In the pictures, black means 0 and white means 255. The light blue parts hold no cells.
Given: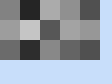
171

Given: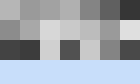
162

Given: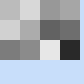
152

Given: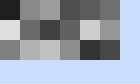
157

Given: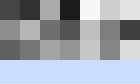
170

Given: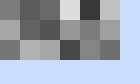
105

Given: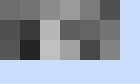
139

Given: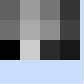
118
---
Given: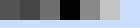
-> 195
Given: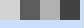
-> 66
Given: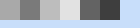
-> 62
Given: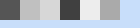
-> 170
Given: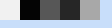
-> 168
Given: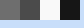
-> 22
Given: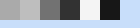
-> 23
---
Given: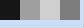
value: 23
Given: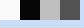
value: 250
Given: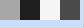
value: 167
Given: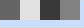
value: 101
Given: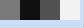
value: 121
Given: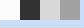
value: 252
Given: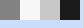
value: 130
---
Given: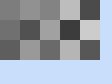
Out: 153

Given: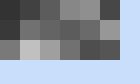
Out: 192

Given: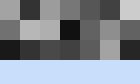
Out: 51

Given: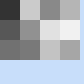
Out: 121

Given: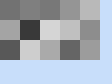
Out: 206

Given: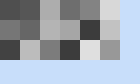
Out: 188

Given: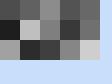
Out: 44

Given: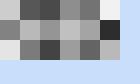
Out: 123
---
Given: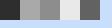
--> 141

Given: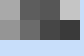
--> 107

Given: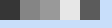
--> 153

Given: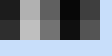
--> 115

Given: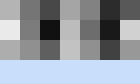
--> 144

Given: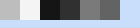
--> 48

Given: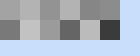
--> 101

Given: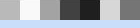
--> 31
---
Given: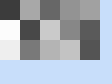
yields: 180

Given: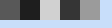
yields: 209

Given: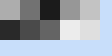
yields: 100

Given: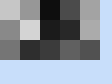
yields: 59

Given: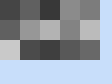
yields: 63

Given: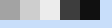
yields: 236

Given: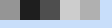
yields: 78

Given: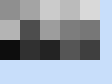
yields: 35

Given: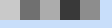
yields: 172
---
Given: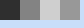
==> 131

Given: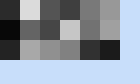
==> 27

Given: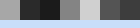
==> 42

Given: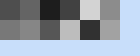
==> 49

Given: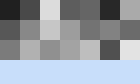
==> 40

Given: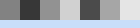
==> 75

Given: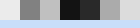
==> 41

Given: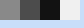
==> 76
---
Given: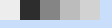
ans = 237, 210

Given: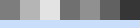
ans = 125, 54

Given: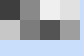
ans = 62, 158

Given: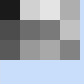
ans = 26, 130

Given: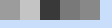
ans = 156, 136

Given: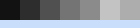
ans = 18, 173

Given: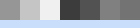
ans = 150, 115

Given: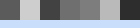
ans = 91, 45
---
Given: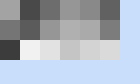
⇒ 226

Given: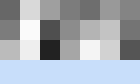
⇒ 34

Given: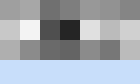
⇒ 106

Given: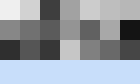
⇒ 55

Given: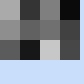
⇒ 199

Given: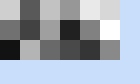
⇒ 105

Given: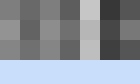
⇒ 133
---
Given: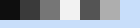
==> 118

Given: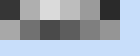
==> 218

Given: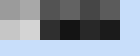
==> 83

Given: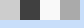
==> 249

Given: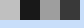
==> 158

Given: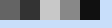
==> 200

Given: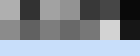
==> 162
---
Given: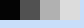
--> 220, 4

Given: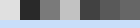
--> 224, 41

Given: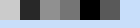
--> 203, 0

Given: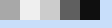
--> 239, 15

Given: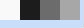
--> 249, 28

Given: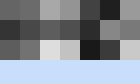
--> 221, 25

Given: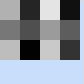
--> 228, 2
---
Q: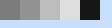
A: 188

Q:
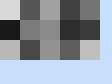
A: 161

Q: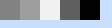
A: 241

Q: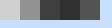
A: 63

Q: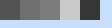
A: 124

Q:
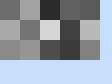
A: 43

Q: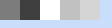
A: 255

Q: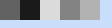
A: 219

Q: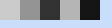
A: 50
